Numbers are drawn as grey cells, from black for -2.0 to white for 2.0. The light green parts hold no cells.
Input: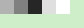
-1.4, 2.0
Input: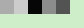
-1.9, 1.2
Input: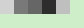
-0.4, 1.3
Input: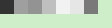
1.0, 1.8
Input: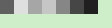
1.1, 1.5
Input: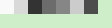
-0.3, 1.9
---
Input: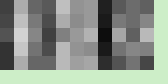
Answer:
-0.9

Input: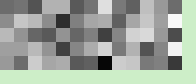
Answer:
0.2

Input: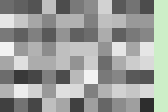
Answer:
1.6

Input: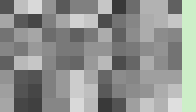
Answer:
0.6

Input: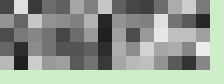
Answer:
0.3

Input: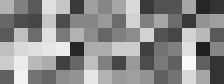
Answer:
-0.4
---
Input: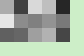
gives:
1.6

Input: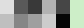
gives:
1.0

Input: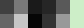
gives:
-0.4

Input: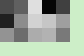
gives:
-1.5

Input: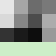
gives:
1.4

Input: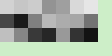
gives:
-0.9
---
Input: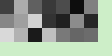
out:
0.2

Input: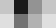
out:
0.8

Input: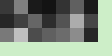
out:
0.7

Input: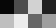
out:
-0.4

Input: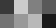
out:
0.9

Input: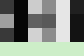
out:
1.6

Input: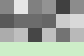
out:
1.2
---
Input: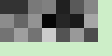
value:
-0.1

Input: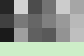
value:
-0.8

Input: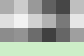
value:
0.4

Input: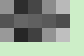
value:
-0.9

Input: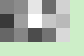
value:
1.6

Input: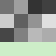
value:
-1.2

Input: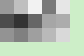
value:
1.8
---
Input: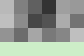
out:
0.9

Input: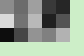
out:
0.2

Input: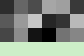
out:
-1.3

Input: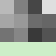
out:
0.9

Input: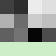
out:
-1.0

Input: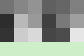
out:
-0.2

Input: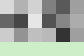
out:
1.4

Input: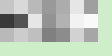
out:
1.1

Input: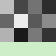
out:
1.0
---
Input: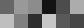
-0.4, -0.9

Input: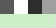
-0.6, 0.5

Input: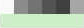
1.9, 0.6

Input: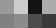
0.4, -1.1

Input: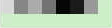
1.4, 0.4

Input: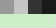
0.4, -1.6

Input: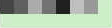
-0.9, 0.4

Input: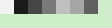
1.8, -0.5

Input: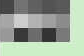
-0.9, -0.1
